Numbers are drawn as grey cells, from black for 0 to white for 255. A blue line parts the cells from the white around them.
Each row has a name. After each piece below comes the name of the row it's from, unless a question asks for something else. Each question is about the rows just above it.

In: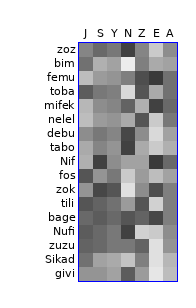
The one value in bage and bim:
[127]
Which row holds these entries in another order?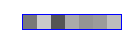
nelel
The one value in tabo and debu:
[133]
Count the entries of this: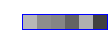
6
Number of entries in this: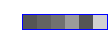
6
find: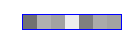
bim

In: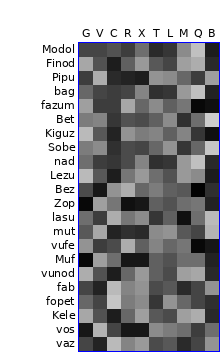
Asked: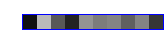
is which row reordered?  Kiguz
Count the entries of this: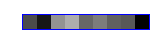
9
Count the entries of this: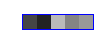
5
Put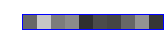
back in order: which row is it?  Sobe
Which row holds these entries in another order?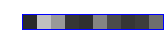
nad

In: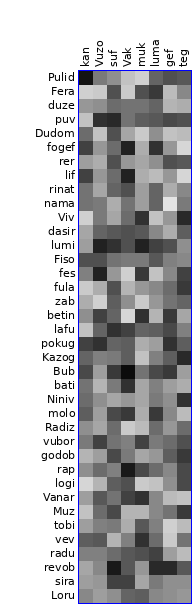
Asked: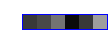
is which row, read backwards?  Bub
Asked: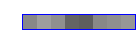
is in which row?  Loru
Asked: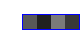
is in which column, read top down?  muk

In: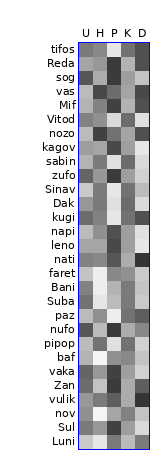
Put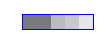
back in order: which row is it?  Luni
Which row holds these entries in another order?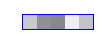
faret
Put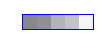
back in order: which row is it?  baf
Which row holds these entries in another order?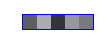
vulik
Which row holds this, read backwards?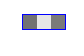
Sinav
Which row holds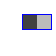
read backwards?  nozo

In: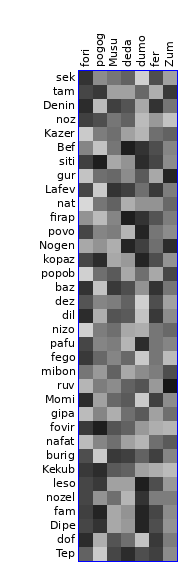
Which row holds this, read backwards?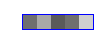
popob
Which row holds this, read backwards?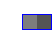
firap
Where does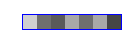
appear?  popob
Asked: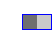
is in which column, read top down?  pogog
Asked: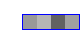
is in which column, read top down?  dumo
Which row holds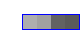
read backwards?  Kekub
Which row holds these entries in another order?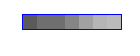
nafat

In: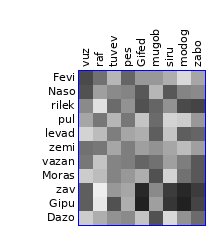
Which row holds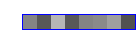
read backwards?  Naso
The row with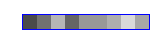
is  Fevi

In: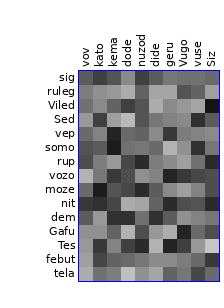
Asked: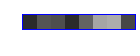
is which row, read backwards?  nit
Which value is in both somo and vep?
[106]
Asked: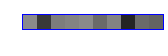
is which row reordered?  vep

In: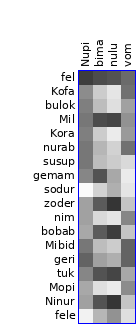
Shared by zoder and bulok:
[161]
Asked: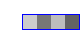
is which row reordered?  Mibid
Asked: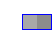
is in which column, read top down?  vom
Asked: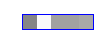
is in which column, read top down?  Nupi

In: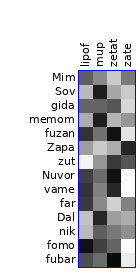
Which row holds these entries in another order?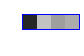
Dal
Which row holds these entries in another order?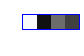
Nuvor

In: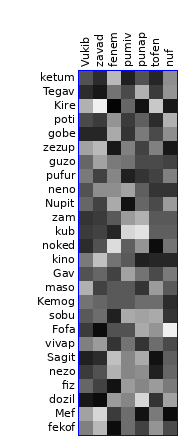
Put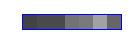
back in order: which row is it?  guzo
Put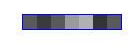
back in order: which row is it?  zam
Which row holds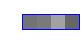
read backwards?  guzo

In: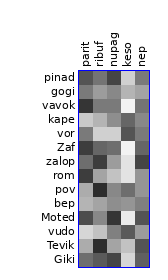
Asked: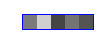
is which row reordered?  pinad
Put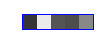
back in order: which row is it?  Moted
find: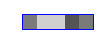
vor
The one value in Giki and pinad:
[69]

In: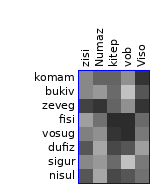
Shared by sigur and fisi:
[106]
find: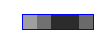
fisi
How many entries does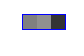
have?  3
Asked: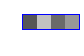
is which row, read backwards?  bukiv
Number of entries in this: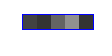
5
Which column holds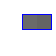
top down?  kitep
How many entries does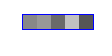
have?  5

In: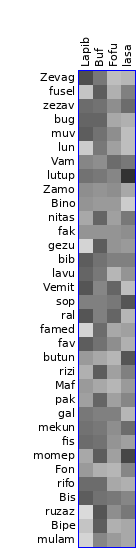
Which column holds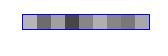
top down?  lasa
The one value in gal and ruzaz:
[120]
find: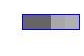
bug

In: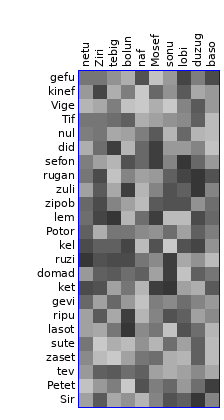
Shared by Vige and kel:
[201]
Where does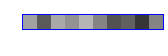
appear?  Sir
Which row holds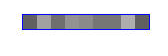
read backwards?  Potor
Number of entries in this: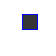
1
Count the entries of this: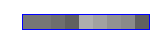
9
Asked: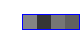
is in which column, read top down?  tebig
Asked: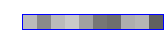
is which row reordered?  zaset

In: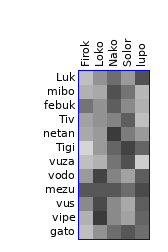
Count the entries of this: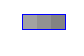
3
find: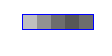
gato

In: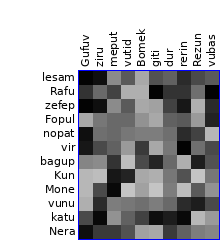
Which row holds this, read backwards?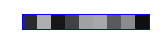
zefep
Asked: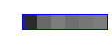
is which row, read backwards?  vunu

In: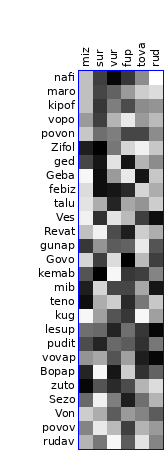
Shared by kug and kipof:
[55]
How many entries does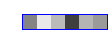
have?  6
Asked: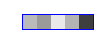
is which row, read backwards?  vopo

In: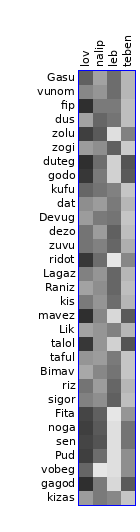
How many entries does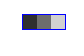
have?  3
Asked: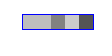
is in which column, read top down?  teben
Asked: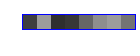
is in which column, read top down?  lov
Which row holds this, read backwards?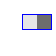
ridot
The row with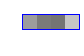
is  Devug

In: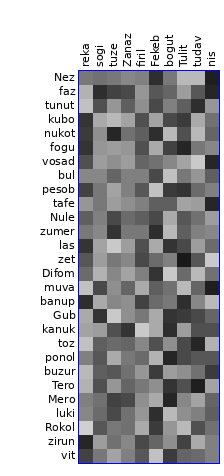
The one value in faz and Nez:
[46]
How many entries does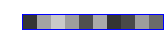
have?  10
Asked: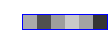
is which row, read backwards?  las
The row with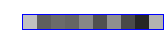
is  toz
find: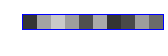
las
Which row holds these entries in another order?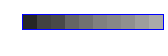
zirun

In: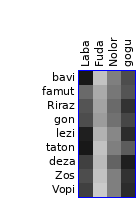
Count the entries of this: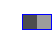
2
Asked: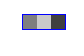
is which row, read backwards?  Vopi
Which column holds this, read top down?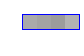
Fuda
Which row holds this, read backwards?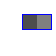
bavi
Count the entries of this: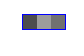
3

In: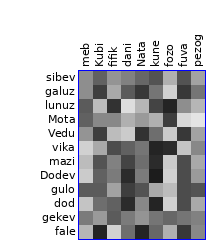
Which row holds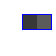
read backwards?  galuz
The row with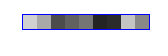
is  vika
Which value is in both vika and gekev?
[117]
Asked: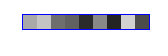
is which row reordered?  dod
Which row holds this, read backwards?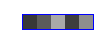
galuz
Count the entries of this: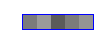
5

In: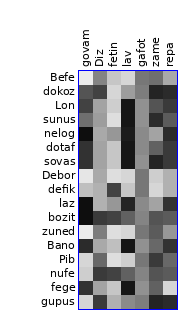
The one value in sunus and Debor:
[222]
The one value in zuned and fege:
[214]
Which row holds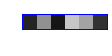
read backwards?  sovas
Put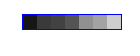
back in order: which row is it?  Lon
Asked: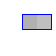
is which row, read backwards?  defik

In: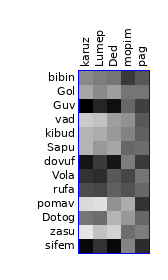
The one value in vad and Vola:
[88]
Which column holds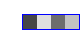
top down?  Lumep
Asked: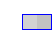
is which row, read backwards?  zasu
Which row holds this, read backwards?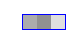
pomav
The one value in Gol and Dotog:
[117]
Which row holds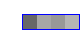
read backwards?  Sapu
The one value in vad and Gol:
[159]

